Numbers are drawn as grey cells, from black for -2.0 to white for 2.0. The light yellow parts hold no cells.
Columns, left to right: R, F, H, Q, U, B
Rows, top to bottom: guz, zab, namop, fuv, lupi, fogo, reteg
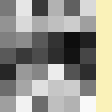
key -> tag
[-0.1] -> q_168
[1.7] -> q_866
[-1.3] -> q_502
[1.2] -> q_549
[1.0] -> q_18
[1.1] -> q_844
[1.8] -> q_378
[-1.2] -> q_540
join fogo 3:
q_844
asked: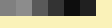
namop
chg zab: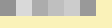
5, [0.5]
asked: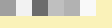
reteg
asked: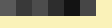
fuv
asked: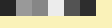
lupi

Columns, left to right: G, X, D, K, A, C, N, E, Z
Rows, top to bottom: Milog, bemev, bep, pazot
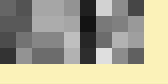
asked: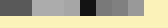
bemev
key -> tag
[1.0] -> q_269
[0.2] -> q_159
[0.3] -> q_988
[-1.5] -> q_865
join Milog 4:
q_988
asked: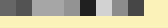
Milog
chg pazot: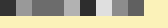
1, [0.3]
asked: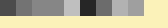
bep

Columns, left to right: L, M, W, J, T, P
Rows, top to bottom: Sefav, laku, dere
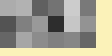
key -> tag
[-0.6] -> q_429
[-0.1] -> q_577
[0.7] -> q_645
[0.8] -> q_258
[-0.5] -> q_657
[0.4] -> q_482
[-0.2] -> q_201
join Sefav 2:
q_657
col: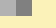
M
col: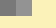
P
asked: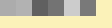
Sefav
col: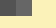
L

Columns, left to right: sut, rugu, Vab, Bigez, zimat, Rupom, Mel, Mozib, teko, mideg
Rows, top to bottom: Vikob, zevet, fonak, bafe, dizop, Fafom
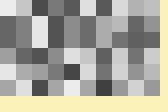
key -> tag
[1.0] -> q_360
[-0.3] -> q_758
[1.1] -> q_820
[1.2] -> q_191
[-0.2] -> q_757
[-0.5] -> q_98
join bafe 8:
q_757
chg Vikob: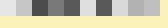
0, [1.7]
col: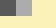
Mel

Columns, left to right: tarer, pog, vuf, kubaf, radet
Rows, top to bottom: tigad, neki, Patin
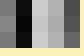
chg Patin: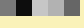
2, [1.2]
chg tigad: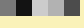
1, [-1.8]

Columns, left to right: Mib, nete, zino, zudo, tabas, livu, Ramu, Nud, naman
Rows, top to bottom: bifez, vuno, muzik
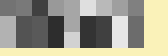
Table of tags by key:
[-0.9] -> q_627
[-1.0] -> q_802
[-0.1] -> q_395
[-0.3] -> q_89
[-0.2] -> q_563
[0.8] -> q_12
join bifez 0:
q_563
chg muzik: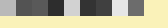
0, [0.8]
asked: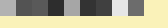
vuno
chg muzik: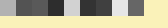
8, [-0.3]

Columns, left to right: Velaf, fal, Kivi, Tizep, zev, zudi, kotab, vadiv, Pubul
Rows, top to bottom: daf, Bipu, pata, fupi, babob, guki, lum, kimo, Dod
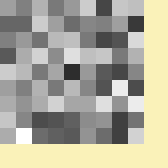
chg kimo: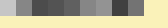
5, [0.2]
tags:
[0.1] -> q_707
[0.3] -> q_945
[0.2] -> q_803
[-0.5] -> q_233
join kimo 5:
q_803
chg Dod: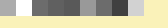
5, [0.3]

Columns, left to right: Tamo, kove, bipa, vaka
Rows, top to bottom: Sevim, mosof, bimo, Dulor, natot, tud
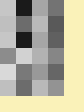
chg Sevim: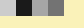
0, [1.1]
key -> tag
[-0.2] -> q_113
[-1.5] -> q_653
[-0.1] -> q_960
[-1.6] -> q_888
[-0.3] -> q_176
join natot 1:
q_960
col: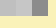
Tamo
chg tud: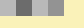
0, [1.0]
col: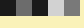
kove
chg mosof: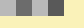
0, [1.0]
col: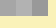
bipa

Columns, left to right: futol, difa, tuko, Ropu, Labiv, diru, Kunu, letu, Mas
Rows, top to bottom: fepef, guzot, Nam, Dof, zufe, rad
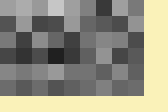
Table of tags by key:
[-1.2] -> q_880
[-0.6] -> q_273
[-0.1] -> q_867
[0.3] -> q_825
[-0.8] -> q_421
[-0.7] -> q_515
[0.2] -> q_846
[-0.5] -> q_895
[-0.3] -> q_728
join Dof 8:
q_273
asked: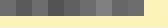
rad
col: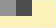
Mas
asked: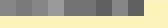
zufe

